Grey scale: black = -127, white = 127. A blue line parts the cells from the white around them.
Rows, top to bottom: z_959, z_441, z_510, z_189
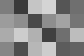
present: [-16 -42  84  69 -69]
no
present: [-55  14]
yes
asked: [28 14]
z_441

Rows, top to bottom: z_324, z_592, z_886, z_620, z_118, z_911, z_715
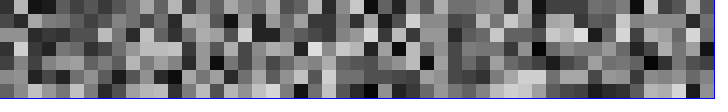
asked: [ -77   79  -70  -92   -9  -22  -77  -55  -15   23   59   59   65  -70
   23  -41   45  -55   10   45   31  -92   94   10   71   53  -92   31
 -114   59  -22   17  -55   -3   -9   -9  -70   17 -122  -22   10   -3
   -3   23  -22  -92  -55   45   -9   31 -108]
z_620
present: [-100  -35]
yes
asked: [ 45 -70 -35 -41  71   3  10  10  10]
z_592
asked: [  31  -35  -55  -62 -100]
z_715
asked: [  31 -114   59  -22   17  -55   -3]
z_620
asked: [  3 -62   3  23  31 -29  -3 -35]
z_118
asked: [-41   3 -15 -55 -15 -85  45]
z_592

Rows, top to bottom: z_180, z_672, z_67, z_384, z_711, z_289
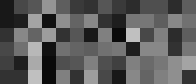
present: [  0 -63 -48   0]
no
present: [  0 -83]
yes
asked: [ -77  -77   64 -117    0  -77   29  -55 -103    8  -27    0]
z_289
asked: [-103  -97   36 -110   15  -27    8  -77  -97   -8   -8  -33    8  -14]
z_672
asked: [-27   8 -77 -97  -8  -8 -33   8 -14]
z_672
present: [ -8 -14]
no

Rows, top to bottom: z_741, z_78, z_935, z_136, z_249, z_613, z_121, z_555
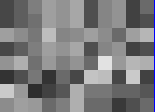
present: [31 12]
yes
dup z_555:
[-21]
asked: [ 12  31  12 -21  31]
z_935
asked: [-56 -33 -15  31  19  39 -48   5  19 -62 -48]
z_78
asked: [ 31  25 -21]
z_555

